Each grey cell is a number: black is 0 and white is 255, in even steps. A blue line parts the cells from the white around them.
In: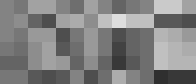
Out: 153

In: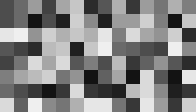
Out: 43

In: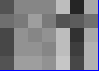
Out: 168

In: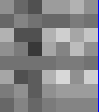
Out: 197

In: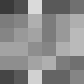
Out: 186

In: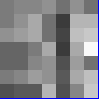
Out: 200

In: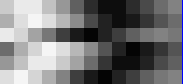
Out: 119

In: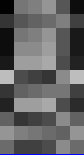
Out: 25
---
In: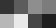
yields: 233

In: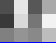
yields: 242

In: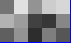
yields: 225

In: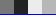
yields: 236

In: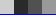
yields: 206

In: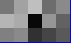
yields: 191

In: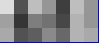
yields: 221

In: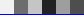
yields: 241

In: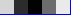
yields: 234
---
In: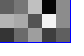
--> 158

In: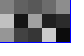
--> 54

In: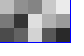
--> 211

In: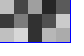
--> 49

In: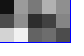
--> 99

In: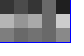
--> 114

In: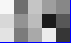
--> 169

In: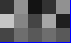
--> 89
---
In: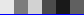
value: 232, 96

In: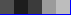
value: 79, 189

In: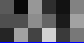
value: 90, 120

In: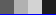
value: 93, 31

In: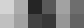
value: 212, 99

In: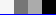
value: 246, 3

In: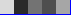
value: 218, 166

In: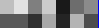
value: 191, 77

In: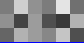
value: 124, 79
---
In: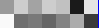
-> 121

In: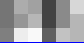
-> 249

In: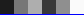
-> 174

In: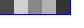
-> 135

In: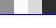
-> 219

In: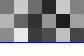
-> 60

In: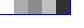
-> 141
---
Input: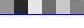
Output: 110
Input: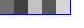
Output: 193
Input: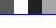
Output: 250
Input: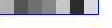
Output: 198
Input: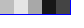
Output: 168
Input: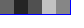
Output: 80
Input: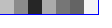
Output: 118
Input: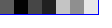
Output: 196
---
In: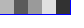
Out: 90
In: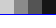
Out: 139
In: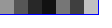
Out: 86
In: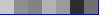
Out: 143
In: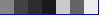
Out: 66
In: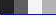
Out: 96
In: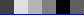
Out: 223
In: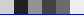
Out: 32
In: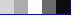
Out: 171
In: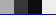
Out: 54
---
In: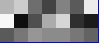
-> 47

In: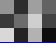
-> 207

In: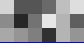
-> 180

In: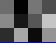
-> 86

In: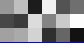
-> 202

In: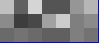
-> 127

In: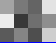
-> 111

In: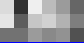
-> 178
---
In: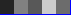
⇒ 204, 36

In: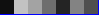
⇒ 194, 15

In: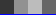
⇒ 188, 54

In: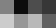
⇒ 204, 12

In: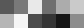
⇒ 245, 22

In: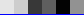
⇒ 229, 3

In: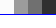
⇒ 251, 48

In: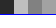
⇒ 191, 42
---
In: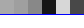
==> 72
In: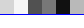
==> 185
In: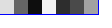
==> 162
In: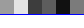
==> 123
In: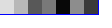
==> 58
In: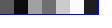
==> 30
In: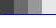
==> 231
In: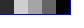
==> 4
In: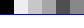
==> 136
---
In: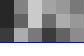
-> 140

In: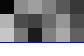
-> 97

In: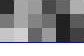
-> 64

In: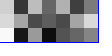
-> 133

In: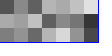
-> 72

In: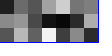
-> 43

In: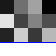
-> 184
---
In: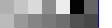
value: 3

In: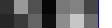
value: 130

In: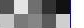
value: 49

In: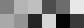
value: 108

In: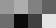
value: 129

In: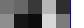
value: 182

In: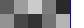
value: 125
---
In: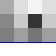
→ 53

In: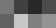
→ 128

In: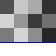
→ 58

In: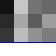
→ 92

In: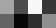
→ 46

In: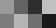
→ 111

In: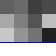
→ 84
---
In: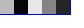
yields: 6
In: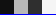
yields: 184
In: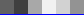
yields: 63
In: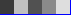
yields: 192
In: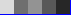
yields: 111
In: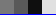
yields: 89
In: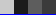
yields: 27
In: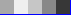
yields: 239
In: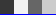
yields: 242
